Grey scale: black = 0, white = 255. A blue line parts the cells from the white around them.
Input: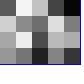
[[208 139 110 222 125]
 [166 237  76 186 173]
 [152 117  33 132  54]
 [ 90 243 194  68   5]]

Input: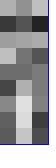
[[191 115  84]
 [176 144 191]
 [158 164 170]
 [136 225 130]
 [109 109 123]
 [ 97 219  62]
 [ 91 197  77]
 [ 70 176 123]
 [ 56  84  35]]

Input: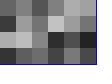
[[173 188 134  46  79  34]
 [101 128  86 128 173 161]
 [ 59 155 115 194 155 115]
 [ 53  93 109  67 121  73]]

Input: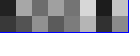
[[ 57  83 145  91 124 181  49 138]
 [ 34 167 109 160 116 215  28 195]]

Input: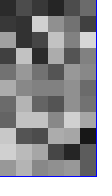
[[208 186 166  70  37  92]
 [200  84  76 172 166  23]
 [172 136 129 129 144 107]
 [160  50  70 194 129 215]
 [152 180 136 144 152  92]
 [114 152 114  84 152 136]
 [107 180 100  84 144 114]
 [100 194 194 136 208 166]
 [ 64 194  43 172  84 129]
 [ 56  50 208 144 114  64]
 [ 43  76  56  37  76 107]]

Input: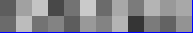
[[107 188 115 131  93 153 131 180  53 123  99 147]
 [ 93 161 196  72 115 202 107 168 123 180 153 168]]

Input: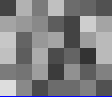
[[221 137  75 108 108 129  81]
 [199 100 152 164  67 158 186]
 [192  93 172  75 100  51 186]
 [164 152 137  93  67 206 164]
 [123 116 158  59 145  93 129]
 [ 67 178 123 192 108 100  81]]

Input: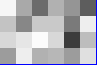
[[246 169 107 177 149  93]
 [216 230 252 216  60 189]
 [195 135 201 201 122 238]
 [156 238 177 183 156 224]]

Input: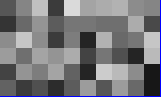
[[156 111 164 148 172  67 118  80  36 186]
 [140 198 140  59 125  36 178 105 118 198]
 [ 98  59  80  44  92 156  86 156 105  23]
 [ 86 133 192  59 218 164 172 178 140 133]
 [ 67 148 125 164  98  36 204 186 140  23]
 [ 52 105 148  92 118 118 111 111 172  73]]
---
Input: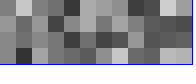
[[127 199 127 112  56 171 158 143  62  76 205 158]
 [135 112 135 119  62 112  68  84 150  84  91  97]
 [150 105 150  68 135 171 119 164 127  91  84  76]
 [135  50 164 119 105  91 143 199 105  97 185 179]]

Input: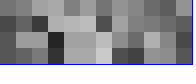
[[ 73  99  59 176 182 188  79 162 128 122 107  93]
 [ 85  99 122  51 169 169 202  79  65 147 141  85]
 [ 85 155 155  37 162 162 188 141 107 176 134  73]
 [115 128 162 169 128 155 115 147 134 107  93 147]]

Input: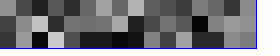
[[ 54 153  10 202  79  25  25  10  17 130  66 161  40  40 138 123]
 [146  73  33  87  46 102 161 102 180  94  79  60 123 102  54 138]
 [ 66 138 194  46 116 110 116 168  33  73 116  87   4 130 153 146]]

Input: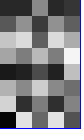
[[ 88 145  59 145  95]
 [ 25  33  75  33 191]
 [197 219  95 219 172]
 [  5 226 103 226  82]
 [211  47 125  47 131]
 [ 40  40 137  40  53]
 [165 125 185 125 245]
 [178 137 205 137 110]]

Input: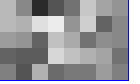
[[185 136  42  84 114 199 164 148]
 [ 99  92  92 215 193 177 164 114]
 [156 148  99 193 170 114 142 136]
 [128  84 177 107 121 121 156 128]
 [185 177 223 236 148 207  99 136]]

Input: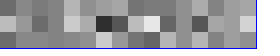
[[188 152 108 130 203 172  47  85 188 230 100 144  85 165 158 211]
 [108 136 123 130 180 144 158 165 115 123 123 144 172 130 158 165]
 [108 136 136 130 136 144 203 152 115 100 180 144 180 130 158 144]]

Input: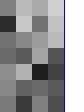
[[142 178  31  66]
 [136  99 107  91]
 [ 44 200 114 193]
 [122  58 128  78]
 [114 136 156 185]
 [107  91 163  84]
 [128 185 170 207]]

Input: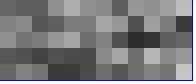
[[ 87  81  67  81  75  75 138 166 110 181 138 151]
 [130 138  87  95 124 124 166 151  81 159 124  59]
 [103  95  95 144 174 144 138  95 151 144 159 189]
 [103 130 116  59  59  75 110  87 110 130 116 197]
 [144 116 124 151 166 110 130  81  45  52  95 103]]

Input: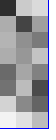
[[114 188  75]
 [211 137 100]
 [180 144 122]
 [106 166 129]
 [173  68 159]
 [243 225 188]
 [173 151 195]
 [ 46 203 218]]
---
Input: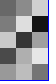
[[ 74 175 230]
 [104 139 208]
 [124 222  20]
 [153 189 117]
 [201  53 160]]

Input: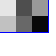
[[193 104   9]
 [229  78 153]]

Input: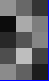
[[ 12 170 126]
 [ 40  84 133]
 [ 78 190  66]
 [139  97  28]
 [147 104  52]]

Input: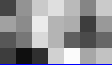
[[ 61  15  47 209 251 167 194]
 [ 68 147 202 223 186 133 202]
 [ 87 119 217 180  95  74 103]
 [161 139 235 180 173  61 153]]

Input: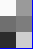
[[ 44 206]
 [111 125]
 [250 154]]

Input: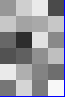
[[ 82  96 144 191]
 [103  45 226 137]
 [118 213 124 248]
 [151 207 234  74]
 [199 163 169 199]
 [234 175 131 110]]

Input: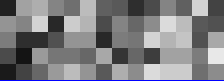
[[ 26  67 103 154 188 148  89 174 140 219 204 204 111 140]
 [ 33 162 174 132 111 188  96  89  46  75 132  96 211  67]
 [ 75  20 154 118 118 103 168  53 103  61 162 162 124 232]
 [124  46  46  81 148 148  40 124 118 211 180 196  81 168]
 [148 132 211  40 204 180  75 132 103 140 219 188  89  81]]
